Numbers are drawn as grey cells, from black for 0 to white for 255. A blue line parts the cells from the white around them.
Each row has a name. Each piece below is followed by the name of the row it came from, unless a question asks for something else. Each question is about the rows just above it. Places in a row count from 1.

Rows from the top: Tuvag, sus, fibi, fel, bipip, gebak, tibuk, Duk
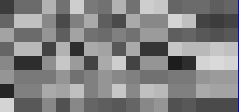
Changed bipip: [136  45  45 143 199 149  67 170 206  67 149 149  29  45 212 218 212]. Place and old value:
6, [155]
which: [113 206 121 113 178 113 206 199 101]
Tuvag
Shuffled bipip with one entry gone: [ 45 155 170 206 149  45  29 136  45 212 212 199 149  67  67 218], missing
[143]

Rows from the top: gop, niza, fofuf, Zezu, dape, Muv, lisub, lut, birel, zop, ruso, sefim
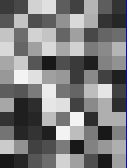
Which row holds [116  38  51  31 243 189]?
zop
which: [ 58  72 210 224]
gop

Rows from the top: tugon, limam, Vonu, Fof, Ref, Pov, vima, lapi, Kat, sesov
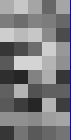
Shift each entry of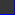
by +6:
[60]
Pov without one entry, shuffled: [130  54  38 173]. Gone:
[46]

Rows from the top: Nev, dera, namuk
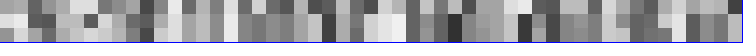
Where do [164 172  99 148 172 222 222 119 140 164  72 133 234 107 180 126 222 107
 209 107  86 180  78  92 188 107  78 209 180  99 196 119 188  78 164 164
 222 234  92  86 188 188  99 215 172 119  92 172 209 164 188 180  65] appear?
Nev
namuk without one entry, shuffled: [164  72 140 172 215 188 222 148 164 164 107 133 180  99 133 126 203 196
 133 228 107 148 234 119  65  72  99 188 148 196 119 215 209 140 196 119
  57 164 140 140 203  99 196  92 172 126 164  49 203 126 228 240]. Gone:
[113]
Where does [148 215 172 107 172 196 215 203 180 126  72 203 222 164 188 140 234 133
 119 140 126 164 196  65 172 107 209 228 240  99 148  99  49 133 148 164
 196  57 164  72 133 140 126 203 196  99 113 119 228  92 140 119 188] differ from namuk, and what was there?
3, [164]
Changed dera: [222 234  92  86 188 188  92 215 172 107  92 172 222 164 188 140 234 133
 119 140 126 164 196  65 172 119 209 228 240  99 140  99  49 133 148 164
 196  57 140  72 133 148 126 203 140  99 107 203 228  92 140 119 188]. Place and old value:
35, [156]
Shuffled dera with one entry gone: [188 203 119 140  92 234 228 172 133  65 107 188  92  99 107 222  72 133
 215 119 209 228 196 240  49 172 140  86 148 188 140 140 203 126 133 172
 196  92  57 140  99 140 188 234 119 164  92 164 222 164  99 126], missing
[156]
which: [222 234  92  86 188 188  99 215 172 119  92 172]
Nev
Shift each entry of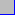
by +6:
[194]

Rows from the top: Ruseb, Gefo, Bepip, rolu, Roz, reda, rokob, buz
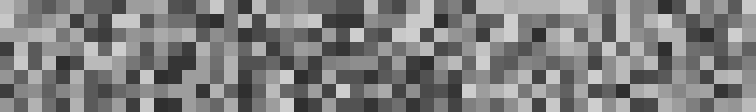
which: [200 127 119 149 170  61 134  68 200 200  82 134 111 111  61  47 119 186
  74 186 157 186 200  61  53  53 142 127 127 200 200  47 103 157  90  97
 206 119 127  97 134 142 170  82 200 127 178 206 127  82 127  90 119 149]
Gefo
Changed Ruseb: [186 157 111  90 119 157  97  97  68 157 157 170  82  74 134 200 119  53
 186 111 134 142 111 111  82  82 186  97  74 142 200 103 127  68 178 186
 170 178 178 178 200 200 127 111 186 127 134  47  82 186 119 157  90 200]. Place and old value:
35, [186]
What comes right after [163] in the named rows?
[53]
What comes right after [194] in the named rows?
[134]
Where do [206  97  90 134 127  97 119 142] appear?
Roz
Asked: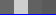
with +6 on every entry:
[109 212 103  96]

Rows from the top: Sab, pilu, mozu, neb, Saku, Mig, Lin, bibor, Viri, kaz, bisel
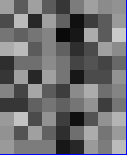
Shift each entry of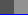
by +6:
[ 89 152]
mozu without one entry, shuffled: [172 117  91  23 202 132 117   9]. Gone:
[97]
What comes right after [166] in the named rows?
[91]
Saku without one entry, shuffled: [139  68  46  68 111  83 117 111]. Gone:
[104]

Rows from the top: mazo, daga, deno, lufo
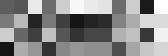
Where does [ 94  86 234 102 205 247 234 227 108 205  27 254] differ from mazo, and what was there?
4, [108]
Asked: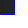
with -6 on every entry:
[29]

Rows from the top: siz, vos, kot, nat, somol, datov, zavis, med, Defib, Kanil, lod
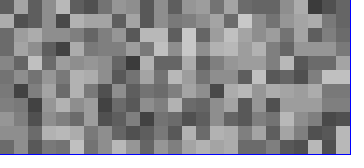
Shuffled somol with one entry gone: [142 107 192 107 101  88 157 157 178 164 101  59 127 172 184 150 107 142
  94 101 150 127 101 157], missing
[134]
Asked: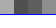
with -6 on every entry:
[166  74  88 136]
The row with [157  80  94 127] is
Defib
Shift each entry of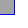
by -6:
[158]
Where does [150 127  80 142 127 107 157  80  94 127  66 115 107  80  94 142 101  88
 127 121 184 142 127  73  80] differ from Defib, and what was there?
20, [115]

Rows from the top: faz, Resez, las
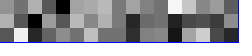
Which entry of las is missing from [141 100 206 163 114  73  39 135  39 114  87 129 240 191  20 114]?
[46]
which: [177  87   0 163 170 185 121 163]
faz
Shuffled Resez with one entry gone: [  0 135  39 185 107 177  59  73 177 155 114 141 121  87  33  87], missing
[80]
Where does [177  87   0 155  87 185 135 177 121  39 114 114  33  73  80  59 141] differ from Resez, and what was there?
11, [107]
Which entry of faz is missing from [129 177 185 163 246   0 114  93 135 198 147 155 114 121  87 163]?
[170]
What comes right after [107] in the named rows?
[114]
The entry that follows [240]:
[39]

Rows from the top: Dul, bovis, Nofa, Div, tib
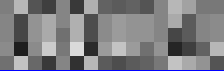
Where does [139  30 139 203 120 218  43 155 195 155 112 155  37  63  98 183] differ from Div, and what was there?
12, [147]
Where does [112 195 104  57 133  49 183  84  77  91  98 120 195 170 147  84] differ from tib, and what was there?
8, [91]
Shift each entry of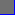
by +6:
[118]
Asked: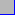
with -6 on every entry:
[177]
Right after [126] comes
[183]

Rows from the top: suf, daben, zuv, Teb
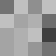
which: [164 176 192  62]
zuv
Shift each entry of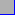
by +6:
[182]
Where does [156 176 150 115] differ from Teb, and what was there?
1, [164]
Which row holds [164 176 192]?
zuv
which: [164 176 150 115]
Teb

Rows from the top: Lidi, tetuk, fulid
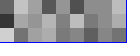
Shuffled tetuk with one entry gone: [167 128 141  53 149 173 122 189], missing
[181]
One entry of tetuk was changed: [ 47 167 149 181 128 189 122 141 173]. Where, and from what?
1, [53]
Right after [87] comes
[149]

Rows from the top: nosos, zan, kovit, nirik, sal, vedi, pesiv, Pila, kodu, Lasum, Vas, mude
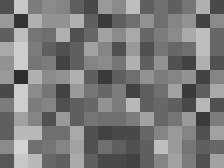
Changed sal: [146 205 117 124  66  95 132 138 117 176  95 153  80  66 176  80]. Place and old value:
12, [146]
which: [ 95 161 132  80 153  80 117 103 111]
nirik
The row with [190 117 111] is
kovit
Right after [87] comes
[198]
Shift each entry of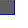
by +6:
[101]
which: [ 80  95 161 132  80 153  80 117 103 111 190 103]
nirik
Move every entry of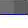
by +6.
[117 101]

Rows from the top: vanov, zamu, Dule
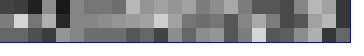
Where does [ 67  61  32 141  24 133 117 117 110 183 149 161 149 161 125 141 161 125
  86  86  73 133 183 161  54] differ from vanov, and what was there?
17, [168]
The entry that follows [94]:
[141]
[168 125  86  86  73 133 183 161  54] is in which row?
vanov
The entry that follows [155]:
[161]
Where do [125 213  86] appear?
Dule
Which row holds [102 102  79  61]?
Dule

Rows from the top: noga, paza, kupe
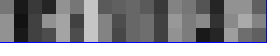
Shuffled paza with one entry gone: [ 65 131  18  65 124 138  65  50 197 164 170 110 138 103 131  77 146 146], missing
[152]
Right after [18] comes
[65]
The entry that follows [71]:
[103]

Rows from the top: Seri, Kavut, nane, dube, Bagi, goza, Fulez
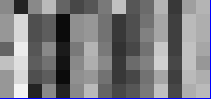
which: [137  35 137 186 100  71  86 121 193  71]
Fulez
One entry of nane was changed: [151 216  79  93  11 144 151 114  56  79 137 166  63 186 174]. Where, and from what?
11, [129]
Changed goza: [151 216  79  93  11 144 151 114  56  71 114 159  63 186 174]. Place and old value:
12, [166]
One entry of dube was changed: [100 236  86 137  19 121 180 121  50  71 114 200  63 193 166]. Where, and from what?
5, [27]
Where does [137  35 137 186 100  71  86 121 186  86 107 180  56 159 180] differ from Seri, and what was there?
9, [193]

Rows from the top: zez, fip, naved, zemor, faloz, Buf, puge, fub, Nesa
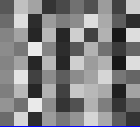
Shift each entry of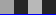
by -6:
[157  32 178  32]
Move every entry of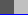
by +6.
[ 93 198]
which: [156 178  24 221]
faloz
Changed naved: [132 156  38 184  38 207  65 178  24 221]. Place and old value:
2, [163]
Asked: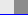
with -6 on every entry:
[228 134]
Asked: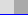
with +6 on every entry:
[227 176]

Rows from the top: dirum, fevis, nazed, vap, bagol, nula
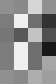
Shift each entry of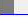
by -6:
[118 233]
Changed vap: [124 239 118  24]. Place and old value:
3, [110]
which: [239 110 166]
bagol
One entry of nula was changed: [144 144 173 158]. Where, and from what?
2, [137]

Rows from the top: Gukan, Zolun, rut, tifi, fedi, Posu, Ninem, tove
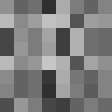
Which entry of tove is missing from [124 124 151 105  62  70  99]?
[78]
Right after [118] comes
[99]
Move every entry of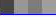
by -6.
[ 64 145 118 152]
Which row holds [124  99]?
Gukan

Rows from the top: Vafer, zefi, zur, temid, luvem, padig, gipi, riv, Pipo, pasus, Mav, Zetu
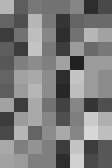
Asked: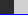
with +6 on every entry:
[ 51 215]
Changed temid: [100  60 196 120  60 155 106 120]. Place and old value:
1, [93]
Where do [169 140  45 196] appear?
padig
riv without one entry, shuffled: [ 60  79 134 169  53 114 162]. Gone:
[66]
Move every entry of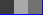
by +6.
[ 66 175 120]
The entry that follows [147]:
[127]

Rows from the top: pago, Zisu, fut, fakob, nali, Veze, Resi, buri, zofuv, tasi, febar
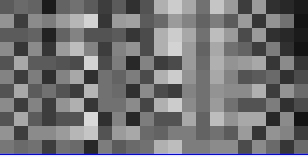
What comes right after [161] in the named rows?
[91]
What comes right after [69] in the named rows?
[176]
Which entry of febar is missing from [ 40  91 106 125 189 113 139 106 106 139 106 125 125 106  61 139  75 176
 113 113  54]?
[119]
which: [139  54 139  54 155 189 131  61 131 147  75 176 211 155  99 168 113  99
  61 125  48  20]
fakob

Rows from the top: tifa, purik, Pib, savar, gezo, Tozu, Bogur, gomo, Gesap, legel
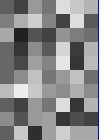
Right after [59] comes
[180]
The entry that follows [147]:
[125]
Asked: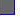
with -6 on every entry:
[97]
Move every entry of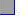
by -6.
[154]
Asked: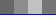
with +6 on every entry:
[109 146 199 124]

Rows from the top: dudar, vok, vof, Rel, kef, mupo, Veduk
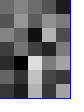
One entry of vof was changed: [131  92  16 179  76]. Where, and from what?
2, [100]
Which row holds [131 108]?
dudar
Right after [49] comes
[193]
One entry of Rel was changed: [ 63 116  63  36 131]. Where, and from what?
5, [123]

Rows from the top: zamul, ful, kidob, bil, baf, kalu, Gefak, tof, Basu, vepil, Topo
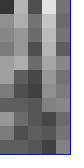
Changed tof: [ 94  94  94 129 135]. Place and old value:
3, [86]
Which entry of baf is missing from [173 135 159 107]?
[166]
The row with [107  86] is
Basu
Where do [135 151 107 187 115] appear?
kidob
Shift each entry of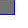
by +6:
[121]

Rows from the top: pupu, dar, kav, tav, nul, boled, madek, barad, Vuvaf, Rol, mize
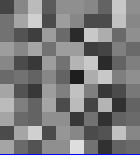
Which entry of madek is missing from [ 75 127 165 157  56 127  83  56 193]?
[120]
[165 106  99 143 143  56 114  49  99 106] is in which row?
Vuvaf
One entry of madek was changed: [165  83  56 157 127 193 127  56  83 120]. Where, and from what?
9, [75]
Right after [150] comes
[135]
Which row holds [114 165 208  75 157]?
dar
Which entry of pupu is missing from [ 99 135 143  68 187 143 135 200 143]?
[91]

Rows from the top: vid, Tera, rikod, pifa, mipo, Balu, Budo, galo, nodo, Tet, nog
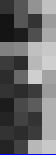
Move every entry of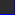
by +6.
[50]
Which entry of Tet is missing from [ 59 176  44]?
[51]
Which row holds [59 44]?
mipo
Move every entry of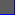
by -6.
[86]

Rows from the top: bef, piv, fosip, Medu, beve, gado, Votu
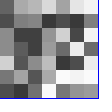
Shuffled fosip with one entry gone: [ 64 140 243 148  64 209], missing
[71]
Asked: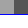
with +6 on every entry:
[169  91]
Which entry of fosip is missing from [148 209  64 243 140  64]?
[71]
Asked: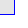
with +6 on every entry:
[235]
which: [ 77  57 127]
piv

